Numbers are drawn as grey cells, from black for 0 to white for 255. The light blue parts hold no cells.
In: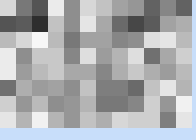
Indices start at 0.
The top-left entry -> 215
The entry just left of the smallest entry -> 91
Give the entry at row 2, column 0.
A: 186
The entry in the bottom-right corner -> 229
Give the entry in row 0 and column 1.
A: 120
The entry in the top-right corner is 98
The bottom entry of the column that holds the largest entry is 241
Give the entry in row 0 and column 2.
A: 84
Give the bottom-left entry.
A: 229
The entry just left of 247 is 215
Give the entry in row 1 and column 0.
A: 84
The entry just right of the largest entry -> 186
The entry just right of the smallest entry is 194
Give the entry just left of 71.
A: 106
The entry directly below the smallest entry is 247
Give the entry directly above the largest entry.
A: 46
